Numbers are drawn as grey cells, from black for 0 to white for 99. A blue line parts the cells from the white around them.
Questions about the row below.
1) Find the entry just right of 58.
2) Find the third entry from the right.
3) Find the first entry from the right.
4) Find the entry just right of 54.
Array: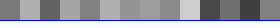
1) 61
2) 44
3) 50
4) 80

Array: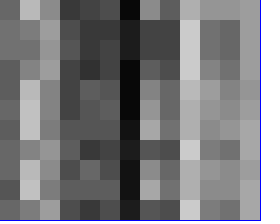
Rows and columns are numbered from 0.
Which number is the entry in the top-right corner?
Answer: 61
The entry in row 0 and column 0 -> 40
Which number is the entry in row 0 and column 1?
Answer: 72
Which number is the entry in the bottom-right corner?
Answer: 65
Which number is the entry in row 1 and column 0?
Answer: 44
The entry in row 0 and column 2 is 54
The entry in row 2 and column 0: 44
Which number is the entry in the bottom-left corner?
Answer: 40
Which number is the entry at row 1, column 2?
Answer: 61
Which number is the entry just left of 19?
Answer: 26
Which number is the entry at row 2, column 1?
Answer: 44
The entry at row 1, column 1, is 48

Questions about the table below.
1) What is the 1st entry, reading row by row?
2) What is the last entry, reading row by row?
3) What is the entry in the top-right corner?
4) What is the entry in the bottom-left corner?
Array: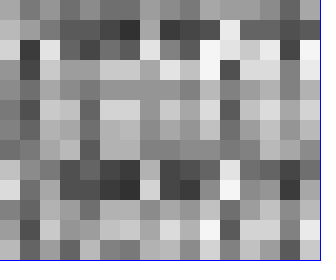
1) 65
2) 78
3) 65
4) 72

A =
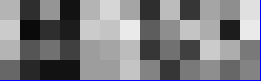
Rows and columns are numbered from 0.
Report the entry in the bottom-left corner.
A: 40
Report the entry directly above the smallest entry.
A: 18
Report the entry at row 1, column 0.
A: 79
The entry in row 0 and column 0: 70
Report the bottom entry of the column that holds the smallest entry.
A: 15
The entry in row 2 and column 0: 70
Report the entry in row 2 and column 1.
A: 33
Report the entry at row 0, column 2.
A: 58
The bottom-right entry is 51
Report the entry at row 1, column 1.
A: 4
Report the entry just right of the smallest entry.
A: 18

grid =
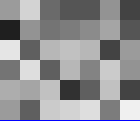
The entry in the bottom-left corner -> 60
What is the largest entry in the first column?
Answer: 89
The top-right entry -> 26
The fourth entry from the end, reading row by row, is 82
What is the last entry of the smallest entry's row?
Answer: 33
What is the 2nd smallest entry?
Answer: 19
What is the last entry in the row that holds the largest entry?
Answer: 93
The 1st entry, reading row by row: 60
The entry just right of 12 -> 57
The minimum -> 12
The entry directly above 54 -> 33
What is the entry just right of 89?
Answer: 37
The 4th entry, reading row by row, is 33

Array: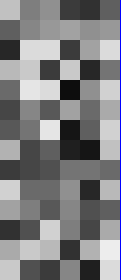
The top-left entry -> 75
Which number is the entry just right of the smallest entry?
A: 56
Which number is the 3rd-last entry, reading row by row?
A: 52
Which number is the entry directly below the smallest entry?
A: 63
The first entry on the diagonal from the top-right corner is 37
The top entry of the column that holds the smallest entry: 23
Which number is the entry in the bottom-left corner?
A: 78
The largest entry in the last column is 92
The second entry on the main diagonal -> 52
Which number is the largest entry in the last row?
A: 85
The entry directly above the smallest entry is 78
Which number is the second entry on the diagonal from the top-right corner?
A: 56
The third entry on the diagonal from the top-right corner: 23
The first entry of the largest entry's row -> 66
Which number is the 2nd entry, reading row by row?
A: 49
